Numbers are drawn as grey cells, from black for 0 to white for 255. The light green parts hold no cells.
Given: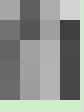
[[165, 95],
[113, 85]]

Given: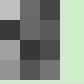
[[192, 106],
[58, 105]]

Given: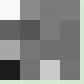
[[248, 137],
[97, 85]]

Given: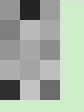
[[149, 36],
[127, 185]]

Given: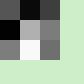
[[85, 10],
[2, 176]]

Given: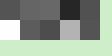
[[84, 101],
[254, 92]]

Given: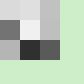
[[218, 223],
[115, 240]]

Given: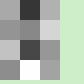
[[169, 54],
[148, 136]]

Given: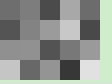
[[110, 125],
[84, 131]]
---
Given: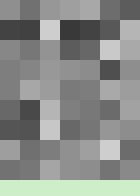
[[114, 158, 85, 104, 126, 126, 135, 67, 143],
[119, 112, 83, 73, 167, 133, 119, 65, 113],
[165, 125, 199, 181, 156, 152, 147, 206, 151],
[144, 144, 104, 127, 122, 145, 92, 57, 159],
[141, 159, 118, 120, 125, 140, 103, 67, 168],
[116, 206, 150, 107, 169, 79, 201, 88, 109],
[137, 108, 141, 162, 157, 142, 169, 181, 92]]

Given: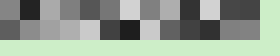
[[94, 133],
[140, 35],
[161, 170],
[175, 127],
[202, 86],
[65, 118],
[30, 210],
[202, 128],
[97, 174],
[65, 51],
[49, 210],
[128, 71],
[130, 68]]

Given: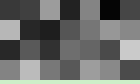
[[131, 40, 183, 57],
[187, 89, 39, 64],
[120, 49, 30, 156],
[88, 110, 85, 34],
[157, 101, 118, 132],
[137, 74, 151, 5],
[75, 202, 136, 70]]

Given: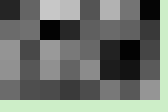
[[107, 145, 148, 107, 37],
[78, 87, 72, 112, 100],
[75, 144, 153, 3, 199],
[58, 100, 121, 39, 188],
[76, 139, 104, 95, 84],
[120, 28, 34, 106, 178],
[88, 19, 3, 97, 116],
[149, 90, 69, 57, 5]]

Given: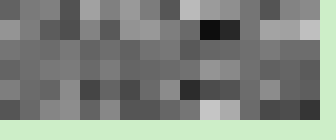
[[85, 126, 100, 117, 148, 98],
[105, 107, 110, 111, 125, 122],
[133, 101, 120, 108, 92, 128],
[141, 139, 123, 120, 79, 82],
[99, 69, 106, 100, 131, 161],
[135, 100, 123, 110, 89, 128],
[85, 73, 101, 98, 147, 153],
[85, 106, 103, 114, 152, 124],
[102, 139, 107, 119, 126, 86],
[117, 44, 113, 89, 106, 186],
[197, 76, 148, 102, 13, 155],
[171, 83, 137, 104, 40, 143],
[107, 108, 112, 111, 117, 117],
[73, 140, 97, 122, 163, 84],
[77, 99, 101, 109, 161, 131],
[53, 94, 91, 109, 191, 138]]

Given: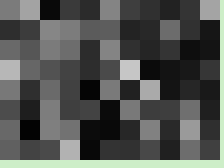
[[96, 104, 76, 120, 183, 105, 46, 123],
[67, 3, 30, 47, 102, 86, 60, 163],
[74, 127, 125, 106, 82, 123, 134, 9],
[178, 114, 63, 65, 67, 109, 124, 58],
[8, 12, 67, 5, 45, 44, 91, 43],
[51, 9, 11, 122, 74, 132, 93, 132],
[49, 39, 121, 33, 198, 48, 35, 62],
[72, 129, 61, 170, 11, 37, 40, 48],
[32, 41, 62, 20, 19, 52, 108, 34],
[109, 154, 111, 38, 24, 14, 49, 52],
[64, 47, 31, 25, 54, 20, 22, 164]]

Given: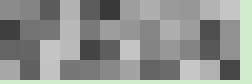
[[167, 100, 63, 139],
[96, 101, 115, 132],
[194, 196, 118, 91],
[119, 186, 184, 178],
[120, 68, 121, 92],
[136, 94, 157, 57],
[163, 196, 149, 158],
[100, 132, 133, 174],
[107, 152, 174, 154],
[198, 132, 157, 150],
[177, 88, 78, 179],
[70, 146, 144, 197]]
